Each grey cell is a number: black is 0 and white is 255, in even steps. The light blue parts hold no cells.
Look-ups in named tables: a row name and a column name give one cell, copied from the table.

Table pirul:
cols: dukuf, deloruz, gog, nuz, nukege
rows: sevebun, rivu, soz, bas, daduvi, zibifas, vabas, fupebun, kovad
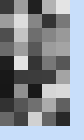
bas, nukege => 164
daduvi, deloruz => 227
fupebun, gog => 112
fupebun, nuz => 171
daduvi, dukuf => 30
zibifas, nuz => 61
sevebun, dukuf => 57
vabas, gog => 25
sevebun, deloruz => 157
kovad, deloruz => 66
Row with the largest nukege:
sevebun

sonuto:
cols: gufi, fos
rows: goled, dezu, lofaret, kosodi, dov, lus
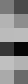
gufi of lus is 170
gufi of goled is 122
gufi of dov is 192
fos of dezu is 141
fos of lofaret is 188
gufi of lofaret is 187
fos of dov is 179
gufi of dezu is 179
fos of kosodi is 6
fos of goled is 73
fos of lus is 106
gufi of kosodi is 54

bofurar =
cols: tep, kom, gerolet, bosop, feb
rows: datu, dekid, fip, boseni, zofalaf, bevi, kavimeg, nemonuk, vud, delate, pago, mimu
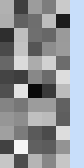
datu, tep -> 177
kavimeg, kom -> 227
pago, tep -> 65
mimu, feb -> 198
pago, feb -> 147
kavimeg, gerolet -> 10
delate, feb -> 221
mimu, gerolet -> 181
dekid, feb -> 28
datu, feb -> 202
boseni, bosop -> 141
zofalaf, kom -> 219
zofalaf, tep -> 103
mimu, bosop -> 135
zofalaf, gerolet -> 172
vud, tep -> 150
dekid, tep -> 174
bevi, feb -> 221
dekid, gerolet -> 110
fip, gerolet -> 111
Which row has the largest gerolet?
vud

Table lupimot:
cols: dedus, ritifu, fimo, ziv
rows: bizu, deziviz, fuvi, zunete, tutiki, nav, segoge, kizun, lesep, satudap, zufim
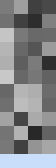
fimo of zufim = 148
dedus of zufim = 120
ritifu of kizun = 189
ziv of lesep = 152
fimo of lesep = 170
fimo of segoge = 174
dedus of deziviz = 114
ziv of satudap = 99
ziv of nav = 98
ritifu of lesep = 70
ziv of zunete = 155
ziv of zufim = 166
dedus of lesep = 163
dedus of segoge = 103

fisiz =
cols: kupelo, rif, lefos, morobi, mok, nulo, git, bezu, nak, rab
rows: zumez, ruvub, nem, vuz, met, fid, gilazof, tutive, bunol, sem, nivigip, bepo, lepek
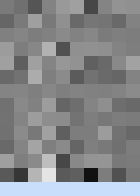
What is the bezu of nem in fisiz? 123
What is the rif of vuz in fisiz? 125
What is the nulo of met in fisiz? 146
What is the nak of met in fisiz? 137
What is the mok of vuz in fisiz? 81
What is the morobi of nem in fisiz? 129
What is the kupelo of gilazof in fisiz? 132
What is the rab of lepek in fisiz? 118
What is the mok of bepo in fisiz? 71
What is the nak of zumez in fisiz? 147
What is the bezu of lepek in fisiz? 125
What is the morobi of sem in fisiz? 161
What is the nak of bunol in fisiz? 125
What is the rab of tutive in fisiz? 105
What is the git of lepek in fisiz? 17
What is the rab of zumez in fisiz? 144
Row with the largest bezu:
sem

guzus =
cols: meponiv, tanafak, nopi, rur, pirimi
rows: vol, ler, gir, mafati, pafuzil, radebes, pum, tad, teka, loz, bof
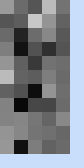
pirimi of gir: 88
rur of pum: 148
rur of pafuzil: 114
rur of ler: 148
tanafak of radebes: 99
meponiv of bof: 151
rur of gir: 136
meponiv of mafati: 126
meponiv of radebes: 187
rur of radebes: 126
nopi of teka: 118
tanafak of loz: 135
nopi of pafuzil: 57
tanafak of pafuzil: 96
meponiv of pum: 97
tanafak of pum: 81
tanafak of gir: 35

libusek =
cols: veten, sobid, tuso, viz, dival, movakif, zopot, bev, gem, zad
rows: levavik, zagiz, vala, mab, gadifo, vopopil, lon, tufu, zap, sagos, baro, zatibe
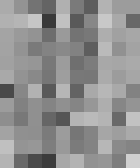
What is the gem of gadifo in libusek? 166
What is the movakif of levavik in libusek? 122
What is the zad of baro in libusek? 132
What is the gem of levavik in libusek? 156
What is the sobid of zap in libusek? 120
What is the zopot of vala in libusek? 120
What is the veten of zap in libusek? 142
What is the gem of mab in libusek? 145
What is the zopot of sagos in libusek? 132
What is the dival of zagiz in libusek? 193
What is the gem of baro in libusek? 138
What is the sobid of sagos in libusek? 144
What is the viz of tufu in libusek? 132
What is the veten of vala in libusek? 164
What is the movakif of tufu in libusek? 133
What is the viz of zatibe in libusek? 60
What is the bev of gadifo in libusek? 168
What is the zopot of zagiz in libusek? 135
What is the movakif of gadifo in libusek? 111
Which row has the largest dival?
zagiz

